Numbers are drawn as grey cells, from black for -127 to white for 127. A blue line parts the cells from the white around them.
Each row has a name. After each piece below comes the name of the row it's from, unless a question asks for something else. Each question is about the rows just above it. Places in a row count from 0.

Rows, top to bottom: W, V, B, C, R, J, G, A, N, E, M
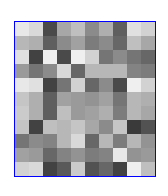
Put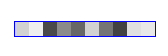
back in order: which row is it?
R
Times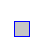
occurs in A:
3
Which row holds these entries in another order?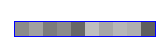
V
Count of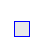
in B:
0
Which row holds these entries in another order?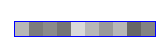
C

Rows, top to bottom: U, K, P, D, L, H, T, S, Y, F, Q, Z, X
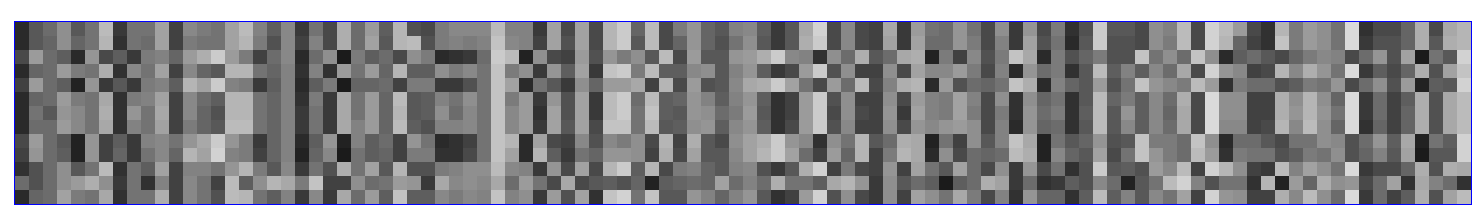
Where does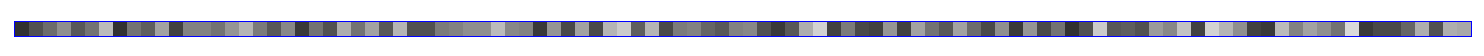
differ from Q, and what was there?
83, [59]
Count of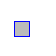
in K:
3

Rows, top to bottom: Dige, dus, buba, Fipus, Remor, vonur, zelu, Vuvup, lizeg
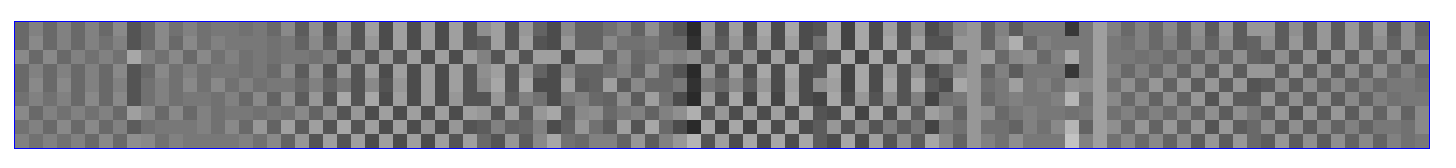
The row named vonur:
[-14   1 -14   1 -22   9 -22   9 -43 -14   1 -14  -7  -7 -14   1 -22   9
 -28  15 -35  23 -43  39 -43  39 -51  31 -51  31 -51  23 -43 -43  23 -35
   1 -14 -51  -7   1 -22 -28  15 -35  31 -14 -51 -85  31 -51  39 -59  39
 -59  39 -51 -59  39 -51  23 -43  15 -43   1 -59 -14  -7  23 -22  -7   1
  -7  -7   1  53 -14  31   9 -22   9 -28  15 -28  23 -43  23 -35 -35  23
 -35  15 -35  15 -35   9 -28   1 -14  -7  -7]
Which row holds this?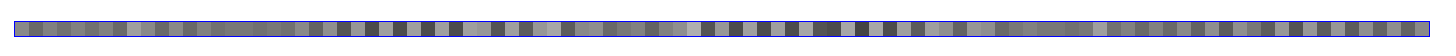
zelu
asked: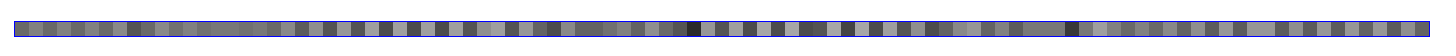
Dige
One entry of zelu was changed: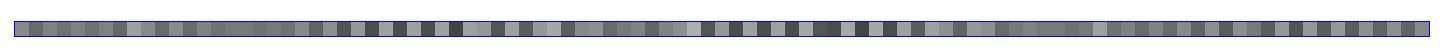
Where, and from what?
31, [-51]
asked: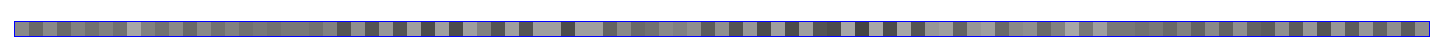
buba
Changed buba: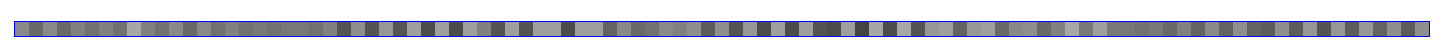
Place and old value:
59, [39]

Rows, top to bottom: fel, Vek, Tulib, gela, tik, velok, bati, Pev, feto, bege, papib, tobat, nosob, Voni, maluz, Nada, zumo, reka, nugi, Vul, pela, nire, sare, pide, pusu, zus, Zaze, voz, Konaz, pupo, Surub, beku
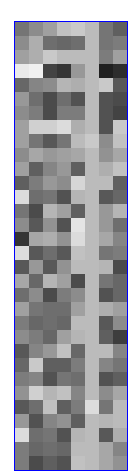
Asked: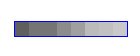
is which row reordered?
fel
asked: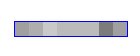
Tulib
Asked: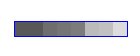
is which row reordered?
zumo
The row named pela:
[ 32 -10 -17 -17  32  59  46  32]
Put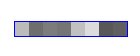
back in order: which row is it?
voz
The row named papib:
[ 32 -32   5  24 -32  59  46  65]

